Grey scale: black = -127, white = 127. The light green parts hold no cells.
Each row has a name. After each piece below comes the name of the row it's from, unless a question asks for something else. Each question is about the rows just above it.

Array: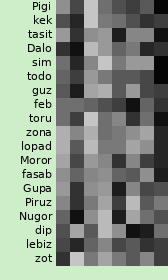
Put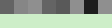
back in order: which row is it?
fasab
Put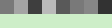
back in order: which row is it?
Piruz
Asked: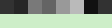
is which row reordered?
Dalo
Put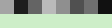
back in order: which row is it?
Nugor
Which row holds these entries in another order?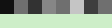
toru

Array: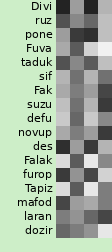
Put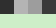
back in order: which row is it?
des
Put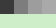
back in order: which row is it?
novup
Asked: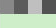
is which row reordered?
taduk

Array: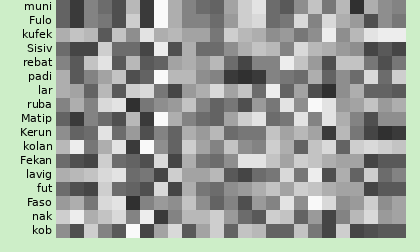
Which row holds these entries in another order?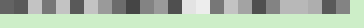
rebat
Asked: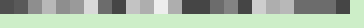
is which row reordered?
Sisiv
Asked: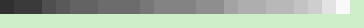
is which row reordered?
muni

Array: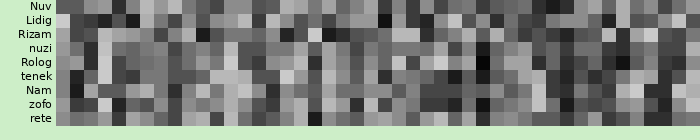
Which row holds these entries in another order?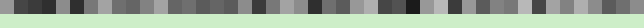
rete
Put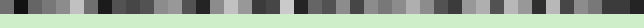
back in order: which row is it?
zofo
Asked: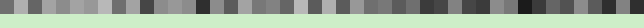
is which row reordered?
Nuv
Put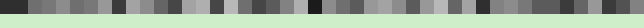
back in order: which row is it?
rete
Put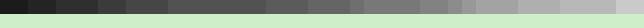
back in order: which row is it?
tenek

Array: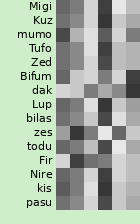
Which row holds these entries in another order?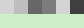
Nire
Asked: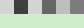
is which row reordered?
Nire
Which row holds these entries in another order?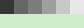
zes
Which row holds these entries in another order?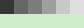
Lup
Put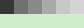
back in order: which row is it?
Kuz

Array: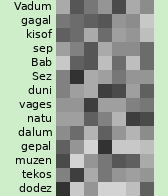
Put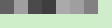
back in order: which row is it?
duni
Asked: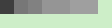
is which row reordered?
vages
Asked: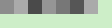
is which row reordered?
Vadum
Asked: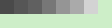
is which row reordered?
muzen
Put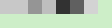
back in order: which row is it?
gepal
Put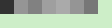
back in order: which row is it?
Sez
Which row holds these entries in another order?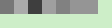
tekos

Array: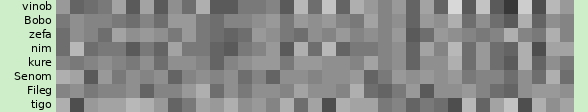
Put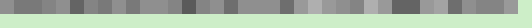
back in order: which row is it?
kure
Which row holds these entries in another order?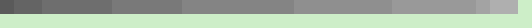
Bobo
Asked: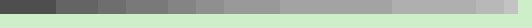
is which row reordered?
tigo
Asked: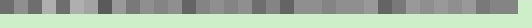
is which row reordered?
Senom
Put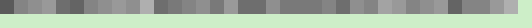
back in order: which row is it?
Bobo
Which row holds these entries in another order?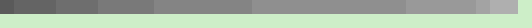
kure
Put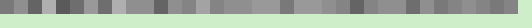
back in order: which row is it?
kure

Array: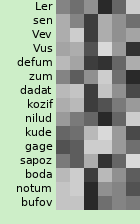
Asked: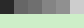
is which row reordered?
Ler
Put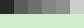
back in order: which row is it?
zum
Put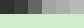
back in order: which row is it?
defum

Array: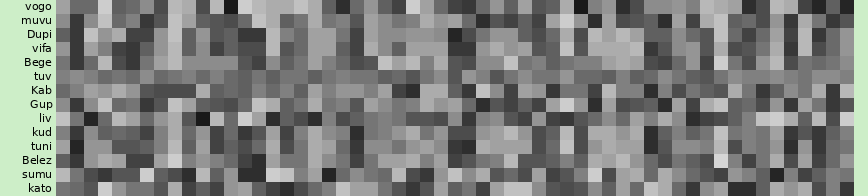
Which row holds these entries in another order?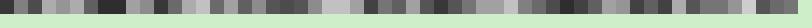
kato
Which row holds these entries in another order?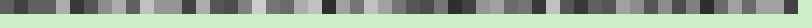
kato
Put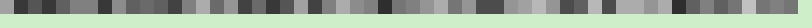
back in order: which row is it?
kud
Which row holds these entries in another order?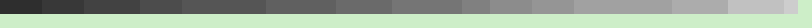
kato
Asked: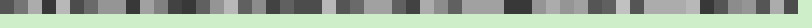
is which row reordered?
vifa
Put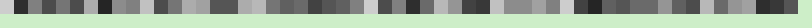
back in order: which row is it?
sumu
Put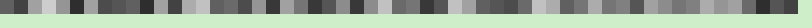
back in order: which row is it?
Gup

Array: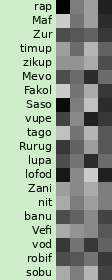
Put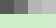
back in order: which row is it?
tago
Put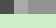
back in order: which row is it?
zikup

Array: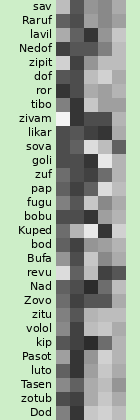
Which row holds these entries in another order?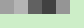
bod
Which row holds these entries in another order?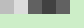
pap
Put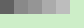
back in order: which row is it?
Tasen
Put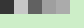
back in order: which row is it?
luto
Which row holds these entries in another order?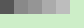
sav
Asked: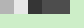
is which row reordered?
goli
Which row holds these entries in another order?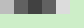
pap

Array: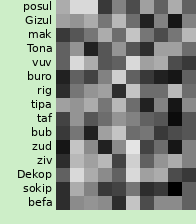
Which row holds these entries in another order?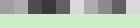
Dekop
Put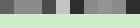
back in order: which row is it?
befa
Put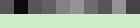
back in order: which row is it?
taf

